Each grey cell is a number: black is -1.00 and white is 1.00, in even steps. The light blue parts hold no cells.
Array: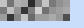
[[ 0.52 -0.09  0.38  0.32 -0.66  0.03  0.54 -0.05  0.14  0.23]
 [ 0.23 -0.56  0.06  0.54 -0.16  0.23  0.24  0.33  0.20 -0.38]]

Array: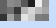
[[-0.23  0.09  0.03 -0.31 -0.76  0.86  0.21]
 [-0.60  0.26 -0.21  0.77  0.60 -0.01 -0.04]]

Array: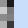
[[ 0.16 -0.80]
 [ 0.09  0.00]]

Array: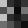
[[ 0.52 -0.64 -0.80 -0.60]
 [ 0.52 -0.64 -0.80 -0.60]]

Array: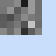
[[-0.05 -0.04  0.08 -0.79  0.21 -0.13]
 [-0.29 -0.40 -0.17  0.08 -0.04 -0.11]
 [ 0.06 -0.15  0.10 -0.64 -0.27  0.02]]

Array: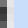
[[-0.10  0.80]
 [-0.50  0.79]]
